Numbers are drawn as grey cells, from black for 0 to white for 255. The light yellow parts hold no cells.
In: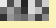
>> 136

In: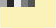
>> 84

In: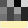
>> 38

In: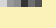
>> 82

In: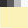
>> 248

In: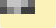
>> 63
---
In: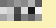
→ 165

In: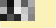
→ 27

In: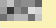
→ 112

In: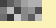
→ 110

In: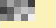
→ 137

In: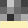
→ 159

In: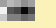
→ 200
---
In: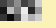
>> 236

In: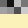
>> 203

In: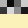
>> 215

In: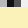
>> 240

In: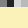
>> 215

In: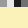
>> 233

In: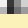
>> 240

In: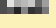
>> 226
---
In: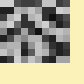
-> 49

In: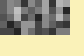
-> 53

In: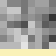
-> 66

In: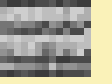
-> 130

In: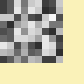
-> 47
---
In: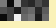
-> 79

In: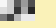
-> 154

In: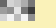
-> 173

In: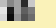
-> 42

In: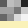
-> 176

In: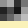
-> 48
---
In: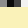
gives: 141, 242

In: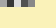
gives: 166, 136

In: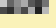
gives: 200, 184

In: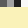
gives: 90, 249

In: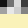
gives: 18, 130

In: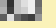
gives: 163, 149

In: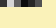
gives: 52, 81
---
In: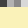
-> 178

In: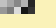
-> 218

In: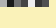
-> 238

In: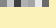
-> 164

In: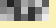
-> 50

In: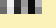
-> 168

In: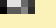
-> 90
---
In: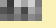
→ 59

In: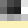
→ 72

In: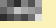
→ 83

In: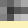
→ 99

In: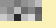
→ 145

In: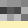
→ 146

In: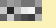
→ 157

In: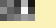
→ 128
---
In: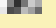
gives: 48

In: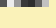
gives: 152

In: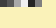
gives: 169

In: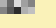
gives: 220

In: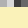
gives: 63

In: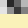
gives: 101
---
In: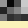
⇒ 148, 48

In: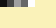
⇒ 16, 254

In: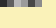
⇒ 44, 140

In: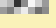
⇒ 208, 139

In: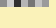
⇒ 142, 155

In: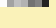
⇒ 252, 34
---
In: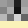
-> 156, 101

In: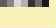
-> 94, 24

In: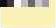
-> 16, 159

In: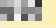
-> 172, 121

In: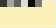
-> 52, 122

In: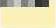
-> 112, 67

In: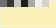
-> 111, 210

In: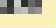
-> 164, 148

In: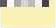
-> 91, 66

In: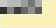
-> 198, 90
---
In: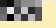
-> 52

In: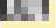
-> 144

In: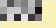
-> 227

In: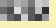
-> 90

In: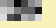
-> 178

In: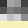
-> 192

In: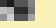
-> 85

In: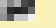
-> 199

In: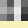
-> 88
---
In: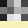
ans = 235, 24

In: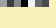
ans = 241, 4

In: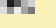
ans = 237, 32

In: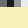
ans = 234, 27

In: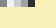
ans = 242, 46

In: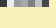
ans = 236, 57

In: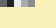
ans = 237, 34
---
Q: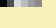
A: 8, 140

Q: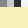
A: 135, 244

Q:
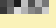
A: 66, 203

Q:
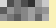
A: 215, 173

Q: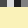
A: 74, 128

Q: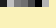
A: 29, 179
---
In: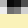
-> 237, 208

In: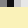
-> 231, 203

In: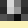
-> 216, 204

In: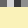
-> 214, 142

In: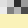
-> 235, 223

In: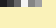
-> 244, 162

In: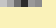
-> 197, 167
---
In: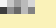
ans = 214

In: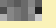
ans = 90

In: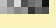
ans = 18

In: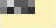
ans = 129

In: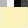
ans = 69

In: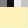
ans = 195

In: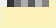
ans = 130

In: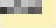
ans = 155

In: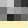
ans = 49
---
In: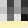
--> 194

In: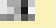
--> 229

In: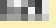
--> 90

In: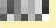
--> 146

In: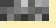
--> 97

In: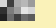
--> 48

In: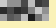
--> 43
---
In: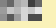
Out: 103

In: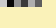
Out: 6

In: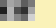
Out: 165

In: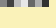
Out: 65

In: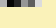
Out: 6

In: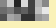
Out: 204

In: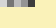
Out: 117
